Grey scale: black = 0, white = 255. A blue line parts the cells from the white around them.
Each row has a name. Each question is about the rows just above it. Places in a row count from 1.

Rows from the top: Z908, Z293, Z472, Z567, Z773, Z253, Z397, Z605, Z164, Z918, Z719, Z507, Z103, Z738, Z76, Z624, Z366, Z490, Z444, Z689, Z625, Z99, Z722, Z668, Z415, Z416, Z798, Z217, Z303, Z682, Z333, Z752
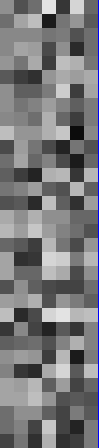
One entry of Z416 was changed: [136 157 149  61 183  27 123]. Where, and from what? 1, [143]
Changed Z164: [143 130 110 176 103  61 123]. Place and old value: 1, [136]
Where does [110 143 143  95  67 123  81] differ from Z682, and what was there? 7, [89]
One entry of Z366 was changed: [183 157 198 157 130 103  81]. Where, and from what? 6, [110]
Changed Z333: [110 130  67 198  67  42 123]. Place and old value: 6, [35]
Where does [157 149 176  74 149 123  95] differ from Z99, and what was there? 4, [81]
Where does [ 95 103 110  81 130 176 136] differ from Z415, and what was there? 7, [130]

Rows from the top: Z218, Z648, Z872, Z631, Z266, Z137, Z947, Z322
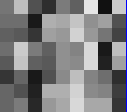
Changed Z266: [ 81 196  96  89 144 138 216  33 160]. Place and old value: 1, [89]
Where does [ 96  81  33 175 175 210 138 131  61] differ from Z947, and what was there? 1, [102]

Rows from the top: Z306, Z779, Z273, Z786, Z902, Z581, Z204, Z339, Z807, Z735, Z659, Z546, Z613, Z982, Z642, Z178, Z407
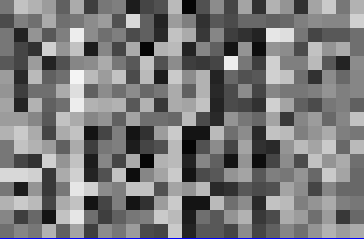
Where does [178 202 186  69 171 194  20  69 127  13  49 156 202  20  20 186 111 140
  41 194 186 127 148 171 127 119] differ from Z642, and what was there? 10, [20]
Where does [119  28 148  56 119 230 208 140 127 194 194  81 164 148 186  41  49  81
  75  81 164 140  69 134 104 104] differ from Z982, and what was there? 18, [88]
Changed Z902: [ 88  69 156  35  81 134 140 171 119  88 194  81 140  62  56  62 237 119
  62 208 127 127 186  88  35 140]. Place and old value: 16, [69]
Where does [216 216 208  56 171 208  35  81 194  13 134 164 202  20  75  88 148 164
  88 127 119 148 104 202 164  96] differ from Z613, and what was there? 26, [104]
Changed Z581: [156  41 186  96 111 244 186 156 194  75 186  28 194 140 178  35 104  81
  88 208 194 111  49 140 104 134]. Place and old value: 13, [202]
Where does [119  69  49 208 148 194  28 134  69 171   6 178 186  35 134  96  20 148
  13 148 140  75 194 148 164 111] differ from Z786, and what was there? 25, [171]
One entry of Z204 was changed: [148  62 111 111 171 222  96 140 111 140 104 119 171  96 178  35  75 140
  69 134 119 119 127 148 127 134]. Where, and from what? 16, [41]

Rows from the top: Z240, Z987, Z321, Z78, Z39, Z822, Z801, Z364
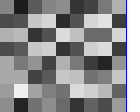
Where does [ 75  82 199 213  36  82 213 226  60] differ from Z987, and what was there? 5, [44]
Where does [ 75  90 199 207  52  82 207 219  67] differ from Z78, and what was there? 9, [60]
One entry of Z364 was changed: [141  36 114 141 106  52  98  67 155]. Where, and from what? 8, [75]
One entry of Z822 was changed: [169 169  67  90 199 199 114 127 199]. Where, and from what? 6, [192]
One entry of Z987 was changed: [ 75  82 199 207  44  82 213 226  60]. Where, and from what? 4, [213]

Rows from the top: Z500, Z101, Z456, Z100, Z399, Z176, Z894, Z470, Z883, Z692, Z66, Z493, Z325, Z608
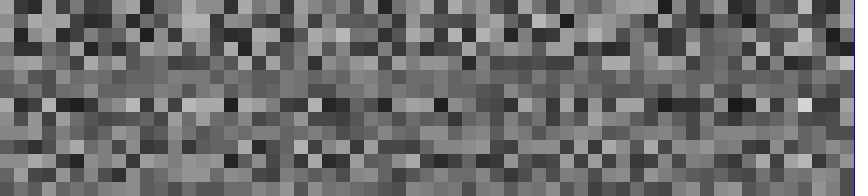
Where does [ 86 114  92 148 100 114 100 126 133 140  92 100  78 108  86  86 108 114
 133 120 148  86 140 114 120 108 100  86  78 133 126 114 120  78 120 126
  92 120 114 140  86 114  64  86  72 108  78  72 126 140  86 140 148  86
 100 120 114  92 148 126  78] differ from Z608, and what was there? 18, [108]
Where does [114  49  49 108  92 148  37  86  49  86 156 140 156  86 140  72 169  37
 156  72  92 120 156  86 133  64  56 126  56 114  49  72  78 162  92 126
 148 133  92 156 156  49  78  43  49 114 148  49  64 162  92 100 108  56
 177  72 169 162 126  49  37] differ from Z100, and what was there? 6, [156]
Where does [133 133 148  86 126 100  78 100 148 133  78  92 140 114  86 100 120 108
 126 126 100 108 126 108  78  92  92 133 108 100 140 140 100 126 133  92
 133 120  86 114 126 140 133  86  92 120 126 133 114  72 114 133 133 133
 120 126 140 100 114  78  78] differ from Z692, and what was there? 27, [100]
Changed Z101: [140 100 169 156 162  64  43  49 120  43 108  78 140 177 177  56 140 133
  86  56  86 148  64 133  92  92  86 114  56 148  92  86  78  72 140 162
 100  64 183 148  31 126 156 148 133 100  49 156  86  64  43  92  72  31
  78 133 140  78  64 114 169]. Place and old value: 19, [78]
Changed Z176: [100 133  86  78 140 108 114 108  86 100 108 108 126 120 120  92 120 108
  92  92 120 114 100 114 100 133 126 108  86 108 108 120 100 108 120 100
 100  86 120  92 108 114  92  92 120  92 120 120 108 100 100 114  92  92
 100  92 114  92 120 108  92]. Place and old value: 11, [100]

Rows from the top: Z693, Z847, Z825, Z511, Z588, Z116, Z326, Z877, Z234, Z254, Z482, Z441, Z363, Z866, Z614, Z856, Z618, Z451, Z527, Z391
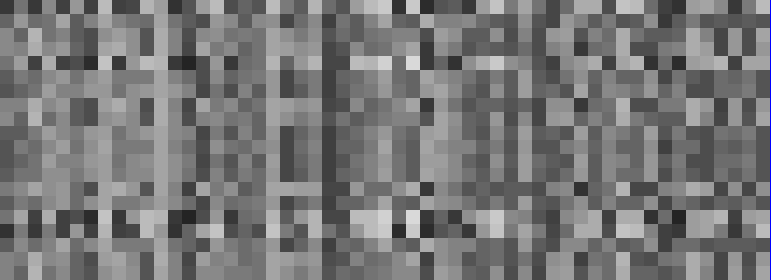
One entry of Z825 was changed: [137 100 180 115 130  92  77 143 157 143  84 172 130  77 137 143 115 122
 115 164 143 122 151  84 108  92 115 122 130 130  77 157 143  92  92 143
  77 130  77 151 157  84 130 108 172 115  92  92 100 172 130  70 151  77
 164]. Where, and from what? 23, [143]
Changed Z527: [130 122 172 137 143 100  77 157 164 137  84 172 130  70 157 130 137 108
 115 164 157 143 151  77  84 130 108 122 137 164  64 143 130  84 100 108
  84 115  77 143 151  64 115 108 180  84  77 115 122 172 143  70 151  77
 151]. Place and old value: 28, [115]
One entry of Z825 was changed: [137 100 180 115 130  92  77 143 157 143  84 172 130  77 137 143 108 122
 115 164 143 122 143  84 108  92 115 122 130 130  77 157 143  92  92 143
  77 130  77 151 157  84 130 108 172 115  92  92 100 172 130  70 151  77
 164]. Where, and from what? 17, [115]

